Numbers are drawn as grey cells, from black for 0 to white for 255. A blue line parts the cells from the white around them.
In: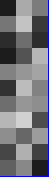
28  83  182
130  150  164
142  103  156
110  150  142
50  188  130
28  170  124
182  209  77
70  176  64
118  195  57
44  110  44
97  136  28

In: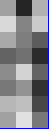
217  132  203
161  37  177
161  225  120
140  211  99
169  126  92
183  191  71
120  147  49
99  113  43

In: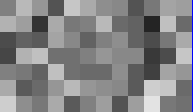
70  178  192  112  112  128  150  136  136  57  76  198
128  185  150  83  198  170  142  136  83  120  164  158
206  142  120  170  90  128  158  83  158  227  120  112
170  90  106  150  185  150  142  136  90  206  198  106
128  120  98  192  112  106  106  142  90  64  164  150
76  98  90  164  136  98  128  142  98  76  120  170
178  158  51  170  120  128  185  106  98  36  192  106

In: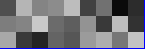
125  132  201  107  94  147  57  189  50
79  181  132  140  189  65  113  10  44
168  57  36  100  86  155  174  119  195

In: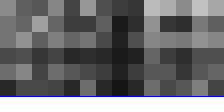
115  101  159  101  61  61  95  26  46  146  54  46  121  95
115  146  95  127  101  115  73  33  79  133  127  121  146  133
139  95  87  133  67  152  79  61  54  187  173  139  193  166
40  73  73  67  40  109  40  20  40  109  73  87  127  67
109  133  67  109  87  73  61  33  61  87  87  54  87  101
73  79  54  67  40  46  40  26  33  101  61  46  79  79

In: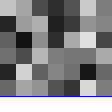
112  77  181  125  118  118  169
38  155  175  32  59  147  133
104  163  147  83  53  216  125
97  19  141  46  169  223  71
38  209  97  133  112  25  104
194  163  77  46  83  202  125

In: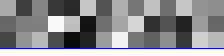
69  148  184  76  11  35  155  242  119  96  142  56  206  184
170  62  135  56  41  198  82  176  119  191  111  198  148  142
103  127  127  248  191  19  111  163  213  49  82  35  155  103

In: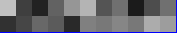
49  70  104  91  41  128  120  134  120  172  157
193  63  34  98  150  180  84  112  27  77  112
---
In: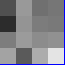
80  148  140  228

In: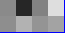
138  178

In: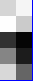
213  203

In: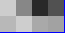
205  206

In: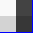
249  55

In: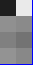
30  138
